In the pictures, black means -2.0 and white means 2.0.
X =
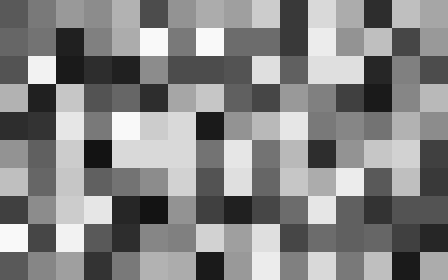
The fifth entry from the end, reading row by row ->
1.4
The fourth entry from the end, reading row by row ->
-0.1
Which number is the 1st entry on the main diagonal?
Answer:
-0.6
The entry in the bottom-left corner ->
-0.6
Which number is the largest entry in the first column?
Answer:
1.9
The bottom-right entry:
0.7
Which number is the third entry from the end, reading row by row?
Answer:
1.0
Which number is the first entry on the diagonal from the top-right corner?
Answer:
0.6
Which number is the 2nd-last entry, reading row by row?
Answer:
-1.6
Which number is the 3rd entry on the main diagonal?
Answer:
-1.6
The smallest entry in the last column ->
-1.4
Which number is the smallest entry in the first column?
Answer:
-1.3

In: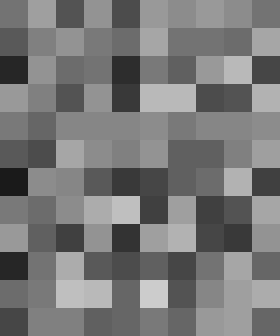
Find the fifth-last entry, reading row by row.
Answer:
-0.1
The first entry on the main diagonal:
-0.2
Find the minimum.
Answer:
-1.6
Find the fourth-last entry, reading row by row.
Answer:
-0.4
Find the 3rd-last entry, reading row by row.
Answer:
0.4
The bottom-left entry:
-0.9
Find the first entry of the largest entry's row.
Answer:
-0.3
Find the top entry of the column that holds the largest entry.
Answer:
0.4
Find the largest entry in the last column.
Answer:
0.8
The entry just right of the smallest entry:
0.2
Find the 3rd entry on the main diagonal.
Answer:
-0.3
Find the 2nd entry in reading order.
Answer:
0.5
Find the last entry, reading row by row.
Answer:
-0.4
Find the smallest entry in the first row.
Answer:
-0.8
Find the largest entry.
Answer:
1.2
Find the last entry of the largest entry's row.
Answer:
0.7
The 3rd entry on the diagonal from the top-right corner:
0.4
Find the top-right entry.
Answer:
-0.2
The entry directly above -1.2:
1.0
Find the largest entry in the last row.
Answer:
0.5

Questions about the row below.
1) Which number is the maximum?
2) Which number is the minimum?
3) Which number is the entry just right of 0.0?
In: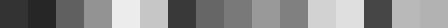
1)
1.7
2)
-1.4
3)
1.3

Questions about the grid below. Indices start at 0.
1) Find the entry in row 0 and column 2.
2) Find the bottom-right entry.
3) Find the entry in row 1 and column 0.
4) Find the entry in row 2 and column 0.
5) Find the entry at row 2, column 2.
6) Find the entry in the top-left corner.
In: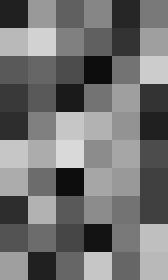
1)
-0.5
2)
0.9
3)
0.9
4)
-0.6
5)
-0.8
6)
-1.5

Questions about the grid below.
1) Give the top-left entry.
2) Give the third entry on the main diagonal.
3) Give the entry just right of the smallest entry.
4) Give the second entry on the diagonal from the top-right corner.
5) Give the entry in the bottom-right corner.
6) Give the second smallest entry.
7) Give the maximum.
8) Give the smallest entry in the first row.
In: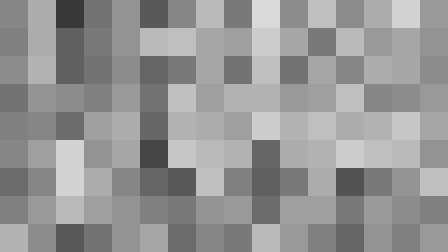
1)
0.1
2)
-0.5
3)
-0.2
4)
0.6
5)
0.4
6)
-0.9
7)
1.4
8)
-1.1

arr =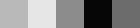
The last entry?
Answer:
-0.3
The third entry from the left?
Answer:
0.2
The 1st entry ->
0.9

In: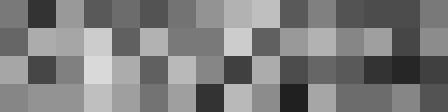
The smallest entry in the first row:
-1.2
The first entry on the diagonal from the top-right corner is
-0.1
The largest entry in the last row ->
1.0
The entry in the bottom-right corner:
-0.7
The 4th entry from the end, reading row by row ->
-0.3
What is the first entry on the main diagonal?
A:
-0.1
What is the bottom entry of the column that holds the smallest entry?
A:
-1.5
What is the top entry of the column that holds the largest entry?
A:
-0.6
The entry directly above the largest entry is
1.2
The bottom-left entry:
0.1
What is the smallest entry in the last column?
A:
-1.0
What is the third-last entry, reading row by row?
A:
-0.3
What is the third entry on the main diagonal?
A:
0.0
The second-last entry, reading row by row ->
0.1
